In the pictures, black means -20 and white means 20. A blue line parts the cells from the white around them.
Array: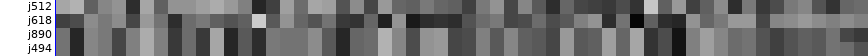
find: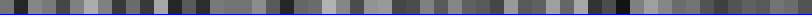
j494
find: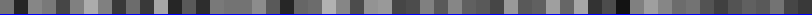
j890

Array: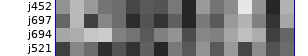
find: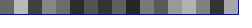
j697
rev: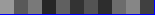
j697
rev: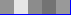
j452
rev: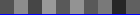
j521

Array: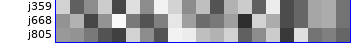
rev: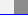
j359
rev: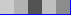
j359
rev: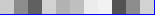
j805
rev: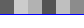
j359
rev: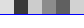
j805

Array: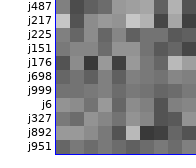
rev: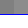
j6
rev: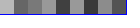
j176
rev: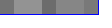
j151
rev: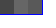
j151
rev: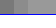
j892
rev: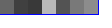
j892

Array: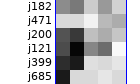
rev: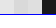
j399
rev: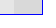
j685
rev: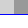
j182
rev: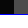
j121
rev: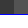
j200
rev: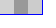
j182
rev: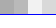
j471

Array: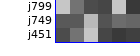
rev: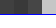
j451
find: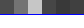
j451

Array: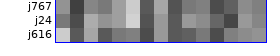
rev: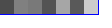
j767
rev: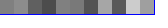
j767
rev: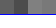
j767
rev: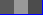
j616

